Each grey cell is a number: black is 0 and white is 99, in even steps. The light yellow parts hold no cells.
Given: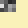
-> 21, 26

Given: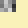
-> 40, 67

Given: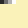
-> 98, 16

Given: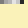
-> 16, 48

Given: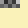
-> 76, 39

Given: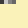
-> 40, 23

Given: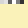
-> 20, 83
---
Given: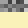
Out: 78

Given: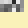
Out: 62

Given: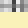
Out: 70

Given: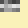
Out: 46

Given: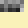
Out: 76

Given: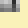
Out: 55

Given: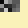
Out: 45
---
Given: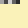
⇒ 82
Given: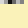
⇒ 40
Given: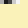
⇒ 28
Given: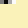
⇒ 4
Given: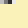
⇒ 47
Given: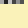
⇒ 26
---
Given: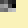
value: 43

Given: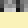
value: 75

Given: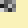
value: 52

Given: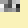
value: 51

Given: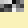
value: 37

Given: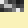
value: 27

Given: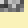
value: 58

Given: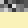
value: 81

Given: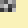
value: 50
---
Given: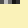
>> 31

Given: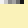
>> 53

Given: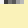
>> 45

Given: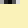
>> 32

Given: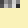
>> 33

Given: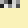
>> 30

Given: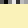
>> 35

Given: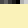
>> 22

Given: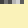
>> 36

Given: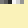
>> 47
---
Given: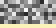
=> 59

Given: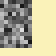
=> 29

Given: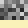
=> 48

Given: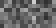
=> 58

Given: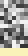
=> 73
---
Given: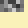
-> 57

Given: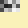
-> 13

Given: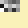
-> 87

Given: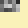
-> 74

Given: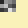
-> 75

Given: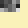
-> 29

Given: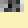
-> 68

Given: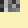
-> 69

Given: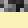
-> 61

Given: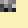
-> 52
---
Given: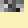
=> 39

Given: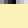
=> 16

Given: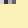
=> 67

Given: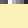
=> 97

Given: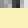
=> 72

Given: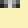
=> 84
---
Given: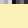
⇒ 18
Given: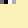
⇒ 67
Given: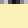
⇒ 74
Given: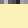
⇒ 59
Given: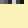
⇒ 9
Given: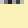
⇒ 72
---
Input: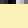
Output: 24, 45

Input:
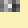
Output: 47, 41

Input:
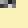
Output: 65, 49

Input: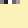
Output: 51, 63

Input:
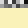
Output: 84, 51

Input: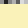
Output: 57, 74

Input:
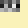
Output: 29, 45

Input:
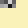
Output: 43, 53

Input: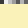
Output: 22, 39
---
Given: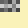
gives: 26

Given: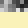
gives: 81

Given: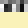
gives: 80

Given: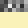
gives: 55

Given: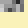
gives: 43

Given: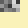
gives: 65
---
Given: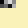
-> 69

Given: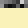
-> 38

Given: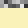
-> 19

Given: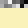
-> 78

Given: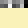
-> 0

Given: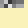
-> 66

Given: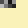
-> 13

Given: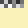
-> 60

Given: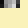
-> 14

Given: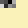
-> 46
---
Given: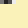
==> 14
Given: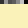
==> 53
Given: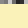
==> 14
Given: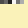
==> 95
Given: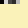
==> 28
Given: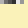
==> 19
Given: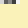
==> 53
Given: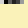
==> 13
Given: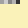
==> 52
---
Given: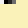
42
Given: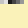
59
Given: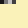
25
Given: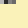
41
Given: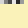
60
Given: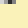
50
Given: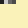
29
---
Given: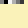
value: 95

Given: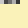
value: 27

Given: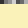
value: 80

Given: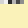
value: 17

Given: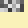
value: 21

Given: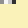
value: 56

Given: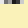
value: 62

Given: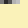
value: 17
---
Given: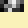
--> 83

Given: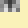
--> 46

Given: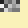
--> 59

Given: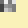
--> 65

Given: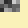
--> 59

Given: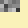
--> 66
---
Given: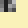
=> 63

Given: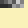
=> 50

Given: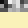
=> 49

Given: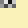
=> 72

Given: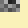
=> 50

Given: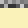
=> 79

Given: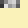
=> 70
